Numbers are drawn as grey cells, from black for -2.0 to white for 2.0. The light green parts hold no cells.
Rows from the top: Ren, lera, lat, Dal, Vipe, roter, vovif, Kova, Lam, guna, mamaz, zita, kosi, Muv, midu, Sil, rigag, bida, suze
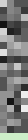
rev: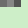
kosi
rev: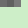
mamaz
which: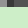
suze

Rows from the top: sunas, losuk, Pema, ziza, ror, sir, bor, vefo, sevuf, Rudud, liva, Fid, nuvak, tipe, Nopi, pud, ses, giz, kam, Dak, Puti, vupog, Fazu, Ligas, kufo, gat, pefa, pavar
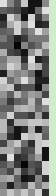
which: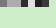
sevuf
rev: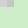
Puti
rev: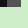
nuvak
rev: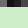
losuk

